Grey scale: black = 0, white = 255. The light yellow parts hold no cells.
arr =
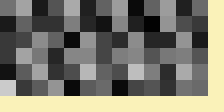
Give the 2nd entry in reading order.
163
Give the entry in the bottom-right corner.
106
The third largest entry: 183
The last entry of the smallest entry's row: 57
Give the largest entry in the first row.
170
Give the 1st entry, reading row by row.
114
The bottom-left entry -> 203
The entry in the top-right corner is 106
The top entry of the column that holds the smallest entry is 98
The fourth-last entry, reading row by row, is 84
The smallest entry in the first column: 18
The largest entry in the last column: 114

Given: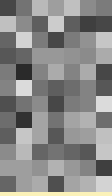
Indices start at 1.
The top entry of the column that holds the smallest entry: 115
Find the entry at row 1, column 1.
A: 71
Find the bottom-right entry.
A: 211
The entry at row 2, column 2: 139
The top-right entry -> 123
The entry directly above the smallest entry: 101
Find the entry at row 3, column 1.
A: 101
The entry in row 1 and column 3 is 185
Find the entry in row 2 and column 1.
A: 192
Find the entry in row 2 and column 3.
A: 94
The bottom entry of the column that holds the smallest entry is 158

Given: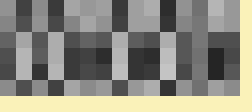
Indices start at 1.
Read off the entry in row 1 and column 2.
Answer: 65
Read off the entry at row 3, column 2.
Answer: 165
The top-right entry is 152
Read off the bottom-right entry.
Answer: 139
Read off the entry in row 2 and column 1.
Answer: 133
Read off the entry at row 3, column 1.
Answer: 99
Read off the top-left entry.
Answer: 146
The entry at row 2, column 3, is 146
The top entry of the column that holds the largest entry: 45
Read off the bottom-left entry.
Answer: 139
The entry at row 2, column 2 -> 79
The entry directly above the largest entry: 189
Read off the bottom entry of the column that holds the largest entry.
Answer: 52
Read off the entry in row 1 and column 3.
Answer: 139

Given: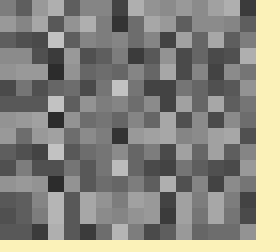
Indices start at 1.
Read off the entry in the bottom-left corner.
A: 88
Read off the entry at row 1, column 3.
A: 153
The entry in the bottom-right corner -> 147
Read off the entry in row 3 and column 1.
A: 94
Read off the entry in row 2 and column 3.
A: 167
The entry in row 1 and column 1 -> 125
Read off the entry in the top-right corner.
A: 59
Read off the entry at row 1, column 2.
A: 94
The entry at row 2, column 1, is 153
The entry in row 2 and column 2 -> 133

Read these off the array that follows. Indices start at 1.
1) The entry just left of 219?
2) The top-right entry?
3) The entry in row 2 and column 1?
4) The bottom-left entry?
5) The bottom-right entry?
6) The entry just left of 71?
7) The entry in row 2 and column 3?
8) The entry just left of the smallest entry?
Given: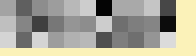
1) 149
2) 71
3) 191
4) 212
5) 219
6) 197
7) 63
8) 205

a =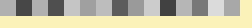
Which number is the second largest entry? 204
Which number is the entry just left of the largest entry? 120
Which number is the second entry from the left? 71
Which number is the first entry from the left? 176

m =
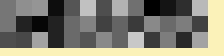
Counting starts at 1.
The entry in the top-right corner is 185
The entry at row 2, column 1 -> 118
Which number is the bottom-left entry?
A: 78
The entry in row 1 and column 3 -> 149
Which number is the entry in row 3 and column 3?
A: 163
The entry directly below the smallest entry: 137
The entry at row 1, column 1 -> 118
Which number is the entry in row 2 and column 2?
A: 34
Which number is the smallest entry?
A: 0
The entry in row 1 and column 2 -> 143

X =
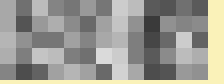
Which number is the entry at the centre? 168
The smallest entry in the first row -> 84
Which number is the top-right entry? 90
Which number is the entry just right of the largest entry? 204
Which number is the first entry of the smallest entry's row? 168
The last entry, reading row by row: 145
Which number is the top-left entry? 168
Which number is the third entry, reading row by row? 188
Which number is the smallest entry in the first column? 132
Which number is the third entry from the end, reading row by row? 84
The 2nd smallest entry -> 70
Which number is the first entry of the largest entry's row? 174
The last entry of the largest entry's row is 174
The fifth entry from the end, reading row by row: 168
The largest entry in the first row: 204
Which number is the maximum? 218
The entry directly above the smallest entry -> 90
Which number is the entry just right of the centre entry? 181
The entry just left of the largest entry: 112

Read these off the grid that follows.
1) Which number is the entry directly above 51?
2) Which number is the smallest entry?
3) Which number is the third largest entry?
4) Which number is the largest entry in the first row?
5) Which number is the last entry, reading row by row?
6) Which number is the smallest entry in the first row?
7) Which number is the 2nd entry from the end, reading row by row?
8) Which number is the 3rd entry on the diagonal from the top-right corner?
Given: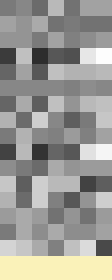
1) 135
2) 45
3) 231
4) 185
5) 73
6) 107
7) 219
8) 128

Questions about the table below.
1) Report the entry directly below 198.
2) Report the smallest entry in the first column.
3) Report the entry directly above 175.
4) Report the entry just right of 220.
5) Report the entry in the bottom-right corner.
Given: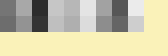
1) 191
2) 109
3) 183
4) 141
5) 206

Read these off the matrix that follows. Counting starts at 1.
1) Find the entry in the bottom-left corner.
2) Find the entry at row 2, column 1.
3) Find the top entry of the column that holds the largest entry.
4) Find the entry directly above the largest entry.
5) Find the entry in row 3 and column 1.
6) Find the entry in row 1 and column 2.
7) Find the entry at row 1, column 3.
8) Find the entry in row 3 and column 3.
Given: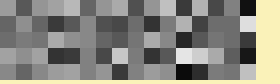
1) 136
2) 101
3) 58
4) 38
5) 109
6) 88
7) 149
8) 117
